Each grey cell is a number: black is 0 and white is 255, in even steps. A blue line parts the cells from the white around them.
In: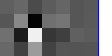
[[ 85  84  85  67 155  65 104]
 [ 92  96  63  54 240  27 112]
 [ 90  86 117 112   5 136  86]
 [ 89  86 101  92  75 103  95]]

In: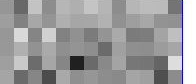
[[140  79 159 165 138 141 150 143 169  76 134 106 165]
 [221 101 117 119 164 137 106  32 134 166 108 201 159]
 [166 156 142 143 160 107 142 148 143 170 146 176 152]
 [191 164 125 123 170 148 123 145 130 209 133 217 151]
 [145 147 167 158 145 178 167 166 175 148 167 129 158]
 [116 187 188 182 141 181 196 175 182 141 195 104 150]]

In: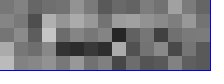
[[ 89  95 130  89  84 109  71 128 113 152 120 146 135 130 187]
 [ 89 117  73 137 115  81 171  46  57  44  51 136 110 119 171]
 [123 122 112  65 118  97  38 132 119 133 108 197  93 139 117]
 [115 152 126 138 146 160 156 115 152 171 149 176  78 121 133]
 [101 123 161 114 125  99 105  89 122 147 114 111 102 130 119]]

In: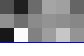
[[148 198 158 129 251  23]
 [135 142 147 139 111 144]
 [101 160 165 107  31  80]]

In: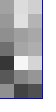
[[ 80  66 144]
 [150 134  88]
 [213 246  54]
 [174 166 111]
 [168 159 143]
 [180 224 152]
 [208 220 162]]

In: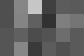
[[ 90  80  92  58 135  85]
 [ 90 109  83  76  96  85]
 [117 127  50  96 132  79]
 [ 90  92  64 198 134  79]]

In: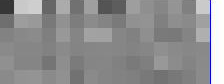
[[139 127 120 114 121 128 130 133 138 114 145 138 148 146 138]
 [138 132 140 152 127 122 129 134 133 123 142 117 133 133 144]
 [137 135 138 143 134 131 134 135 134 132 138 130 134 134 138]
 [175 132 121 122 143 129 134 161 162 133 152 127 139 136 130]
 [160 138 142 128 147 145 122 132 139 125 145 121 153 157 111]
 [202 128 148 134 143 158  93  84 159 113 171 103 206 201  55]]

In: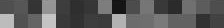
[[ 66  49  98  98 122 110 108 178  59  61  49  57 196 100  81 188]
 [ 78  92 112  43  57 118  76  21 125  54  47  61 148  52  86  79]]
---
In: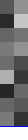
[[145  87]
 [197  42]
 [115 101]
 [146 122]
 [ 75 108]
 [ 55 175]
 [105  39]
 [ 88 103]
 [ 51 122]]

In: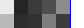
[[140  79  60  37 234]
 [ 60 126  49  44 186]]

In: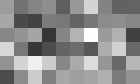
[[ 99  98 131 212 152  94 142 132 113 157]
 [134 142 139 119  99 120 123  66  74 167]
 [ 64 177 154 254 179 133  54 164 147 135]
 [105 209 173  87 108 100  77  55 120 215]
 [182 104 150 220 170 135 205 240 212 146]
 [146 123 175 164 158 167 127 203 139  76]]

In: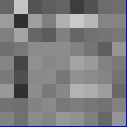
[[112 108  81  61  99  94  84 197 102]
 [133 133 183 201 176 127 158  48 156]
 [120 116 113 102 129  92 102 164 127]
 [150  95 116 130 141 141 139 120 112]
 [122 131 154 164 139 136 145  68 132]
 [115 133 139 144 119 139 137  79 122]
 [105 157 173 179 136 122 141  48 152]
 [130 114 118 125 120 138 131 111 114]
 [150 104 128 145 151 132 140 113 130]]

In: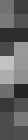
[[ 61 113]
 [ 84 122]
 [ 45  45]
 [153  74]
 [151 194]
 [144 173]
 [ 36 110]
 [ 80  56]
 [122  77]
 [ 79  75]]

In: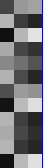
[[162 152  69]
 [ 37  60 181]
 [227 182  16]
 [ 50  70 169]
 [ 84 112 135]
 [ 38  75 177]
 [146 155  79]
 [222 186  19]
 [ 36  63 180]
 [ 46  71 170]
 [ 38  55 181]
 [224 185  17]]
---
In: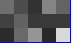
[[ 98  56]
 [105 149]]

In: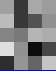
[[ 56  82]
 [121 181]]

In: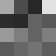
[[ 41  99]
 [126  99]]

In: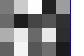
[[ 30  69]
 [234 105]]

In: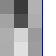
[[ 79 174]
 [212 154]]

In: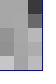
[[168 105]
 [167 184]]

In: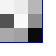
[[249 142]
 [161  10]]
